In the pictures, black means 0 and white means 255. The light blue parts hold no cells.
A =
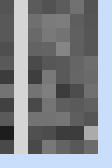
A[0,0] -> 84
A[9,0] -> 29
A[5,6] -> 106
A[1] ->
[88, 213, 111, 123, 125, 94, 85]
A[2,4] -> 115
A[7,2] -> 73
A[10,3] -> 120
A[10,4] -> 99
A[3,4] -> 133
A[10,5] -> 88
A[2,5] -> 96
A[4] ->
[89, 213, 74, 87, 89, 101, 109]
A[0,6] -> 83
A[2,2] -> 105
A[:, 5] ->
[113, 94, 96, 95, 101, 102, 77, 90, 94, 60, 88]
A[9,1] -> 213
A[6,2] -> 115
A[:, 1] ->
[213, 213, 213, 213, 213, 213, 213, 213, 213, 213, 213]
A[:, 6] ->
[83, 85, 86, 86, 109, 106, 112, 96, 85, 171, 107]

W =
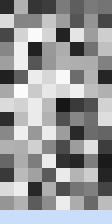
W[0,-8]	43
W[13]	[218, 236, 40, 175, 78, 117, 128, 68]
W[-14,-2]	148
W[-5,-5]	135
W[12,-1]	36
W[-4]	[103, 172, 125, 235, 49, 38, 126, 26]
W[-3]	[57, 186, 161, 90, 234, 180, 205, 36]
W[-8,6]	80
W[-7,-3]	135
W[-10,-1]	37
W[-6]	[136, 238, 152, 235, 157, 41, 108, 101]
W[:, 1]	[177, 132, 211, 239, 239, 95, 251, 210, 189, 238, 175, 172, 186, 236, 177]
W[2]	[71, 211, 250, 212, 34, 229, 157, 206]
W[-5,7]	61
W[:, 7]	[116, 70, 206, 192, 129, 37, 176, 210, 222, 101, 61, 26, 36, 68, 188]
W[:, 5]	[94, 85, 229, 37, 174, 108, 240, 58, 135, 41, 157, 38, 180, 117, 172]
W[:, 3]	[61, 198, 212, 153, 151, 215, 231, 187, 178, 235, 135, 235, 90, 175, 141]
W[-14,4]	157
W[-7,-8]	45
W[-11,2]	86
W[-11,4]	178
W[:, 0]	[43, 219, 71, 134, 159, 32, 168, 219, 45, 136, 177, 103, 57, 218, 149]
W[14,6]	105

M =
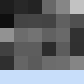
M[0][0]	30
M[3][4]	92
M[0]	[30, 40, 35, 104, 134, 194]
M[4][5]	133
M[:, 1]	[40, 68, 108, 93, 101]
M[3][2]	93
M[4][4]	110
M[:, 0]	[30, 15, 146, 65, 47]
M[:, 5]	[194, 80, 49, 48, 133]

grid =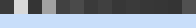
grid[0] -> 58
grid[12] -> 52
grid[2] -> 52
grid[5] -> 74
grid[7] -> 64

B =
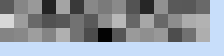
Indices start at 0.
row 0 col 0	90
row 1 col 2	105
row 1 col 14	178
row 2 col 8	86
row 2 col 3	132
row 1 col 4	87
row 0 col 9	83
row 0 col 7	122
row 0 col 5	57
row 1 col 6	89
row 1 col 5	114
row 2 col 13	113
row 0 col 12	89
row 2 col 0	132
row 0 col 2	153

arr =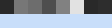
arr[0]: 41
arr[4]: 129
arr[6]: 41

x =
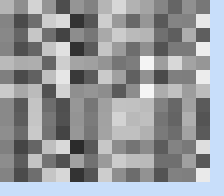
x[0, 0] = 181
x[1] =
[132, 75, 110, 205, 218, 51, 86, 206, 153, 104, 150, 89, 132, 130, 231]
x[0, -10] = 149
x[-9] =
[186, 172, 174, 101, 206, 164, 160, 148, 117, 125, 244, 158, 216, 163, 150]
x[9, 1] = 107
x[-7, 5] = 143
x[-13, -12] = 148
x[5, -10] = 57
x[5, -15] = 127
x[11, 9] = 189
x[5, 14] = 236
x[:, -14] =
[142, 75, 101, 79, 172, 75, 168, 89, 93, 107, 69, 92, 75]
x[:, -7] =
[215, 153, 204, 155, 117, 160, 90, 194, 211, 192, 140, 204, 142]
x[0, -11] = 77
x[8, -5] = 191
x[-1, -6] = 108
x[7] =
[137, 89, 196, 109, 79, 151, 118, 160, 194, 193, 187, 129, 103, 161, 90]
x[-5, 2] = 197
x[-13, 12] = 101
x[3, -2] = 122
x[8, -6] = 185
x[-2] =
[141, 92, 195, 115, 81, 161, 113, 154, 204, 189, 186, 111, 111, 160, 88]
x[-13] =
[181, 142, 211, 148, 77, 149, 130, 181, 215, 178, 164, 133, 101, 144, 119]
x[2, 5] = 141
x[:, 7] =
[181, 206, 169, 197, 148, 202, 141, 160, 162, 163, 199, 154, 205]
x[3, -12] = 197
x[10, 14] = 222
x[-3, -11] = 217
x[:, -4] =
[133, 89, 112, 83, 158, 74, 172, 129, 117, 122, 92, 111, 83]
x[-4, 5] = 151

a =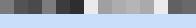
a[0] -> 122
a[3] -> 124
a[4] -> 60
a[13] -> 105

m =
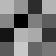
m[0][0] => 185
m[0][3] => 180
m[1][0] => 134
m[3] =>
[90, 201, 102, 120]
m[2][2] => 170

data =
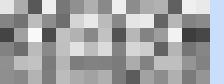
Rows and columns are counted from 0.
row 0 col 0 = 229
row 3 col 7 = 219
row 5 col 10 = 162
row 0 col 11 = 177
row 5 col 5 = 171
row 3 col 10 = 205
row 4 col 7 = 129
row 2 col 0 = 68
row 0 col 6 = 175
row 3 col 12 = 181
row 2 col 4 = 193
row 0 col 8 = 238
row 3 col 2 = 187
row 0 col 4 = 119
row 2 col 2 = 249
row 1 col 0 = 132
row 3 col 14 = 134
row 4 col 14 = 130
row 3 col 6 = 189
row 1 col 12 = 183
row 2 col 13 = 61
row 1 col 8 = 136
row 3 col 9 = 214
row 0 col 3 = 238
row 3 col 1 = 109
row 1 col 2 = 189
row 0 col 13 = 239
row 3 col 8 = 131
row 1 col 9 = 229

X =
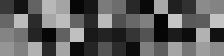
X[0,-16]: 57
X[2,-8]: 25
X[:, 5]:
[6, 100, 192, 10]
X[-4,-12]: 164
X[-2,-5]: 6
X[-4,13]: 49
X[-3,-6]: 128
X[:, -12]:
[164, 189, 97, 164]
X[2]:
[132, 115, 36, 6, 97, 192, 25, 35, 25, 53, 83, 6, 27, 12, 178, 17]
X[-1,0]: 149
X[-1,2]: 177
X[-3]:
[103, 189, 43, 167, 189, 100, 41, 186, 80, 104, 128, 5, 197, 89, 92, 195]
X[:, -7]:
[40, 104, 53, 12]
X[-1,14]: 158
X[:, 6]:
[22, 41, 25, 37]
